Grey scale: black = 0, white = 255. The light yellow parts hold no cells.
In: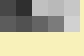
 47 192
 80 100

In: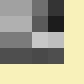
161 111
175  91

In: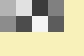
226  59
 76 244

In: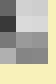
208 207
217 216

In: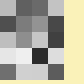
 96 106
124 147

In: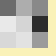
173 137
213  44

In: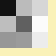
187 214
 96 251
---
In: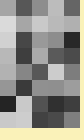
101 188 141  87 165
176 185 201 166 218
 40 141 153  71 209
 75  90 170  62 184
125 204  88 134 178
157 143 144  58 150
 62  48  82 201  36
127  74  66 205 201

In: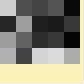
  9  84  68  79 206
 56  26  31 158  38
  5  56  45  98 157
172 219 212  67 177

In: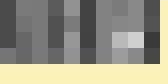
 78 137 123 130  67 146  91 121 122  75
 83 137 135 130  67 123  81 121 115  75
 58 207 185 130  66 151  81 121 103  75
 71 137 156 130  81 146 102 121 103 117

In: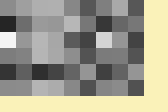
 87 169 127  87 135 176 175 159 140
119 103  55 119 183 151 154 109  37
 67 149 212  67  91 167 182 151 244
 83 124 123  83 142 168 181 130 125
149  99  64 149 100  68  47  95  52
 81 139 133  81 136 172 180 140 139

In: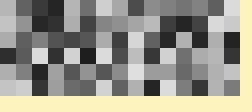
220  94 130 115 128 141  74 168 207 112 181  36  58  98 183
203 217  67  37  63 186 164 143 135  66 173  49  39 148 194
 34 174  39 176  38  96 214  65 170  86  71  83 129  93 170
 51 183 170 114 208  53 190  78 220  31 210  50 220  91  45
194 177 137 104 155 156 221 141  86 148  85 163  37 129 174
121 180  53 124 219  36 177  98 211  98 107 158  52 205 195

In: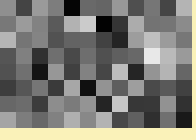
180  69 118  79 152 101 105   5 125 154  68 143
139 117 115 172  53   2 203 178  90 130 155 120
119 155 191 157  36  66 100  99  82 132 117 181
154 186 232 104  95  80 110  73 111  49 128  85
102 180 148  37 189  70 130  64 151  20 112  81
 65  89  74 158  94 147  16 167  58 118  86  61
 49 146  56  55 198  36 148 123 141  60 108 103
 25 112  47  96  72 179 136 175 129 104 125 165

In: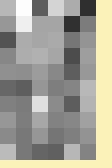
 47 172 212  93 253 183
124  48 165 165 239 151
148 118 170 166 172  83
158  76 166 177 173 135
152  94 136 156 142 144
184 133 126 150  94 103
179  93 139 223 123 128
161 135 130 167 125 151
147 127 117 150 120 138
131 183  96 101 120 187

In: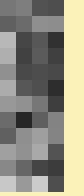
 78  82 126 119
141 143 107  96
 49  87  70 184
 64  91  65 175
 73  77  73 144
 45  79  87 172
 62 119 145 152
131  95  38 107
132 159 143  96
 83 169 145 160
 60  69 102 136
 78 203 153 200

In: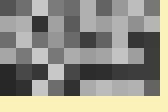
119 189 153  99 176 108 123 199 111  84
181 144 179 159 176  91 161  50 176 167
 59  53 178  99  62 106 150 114 190 110
 61 158 195 164 156 172 120 200 121 166
 61  61  58  46  44  71 200  55  72  40
100 178 173 187 171  49 109 196  48  39
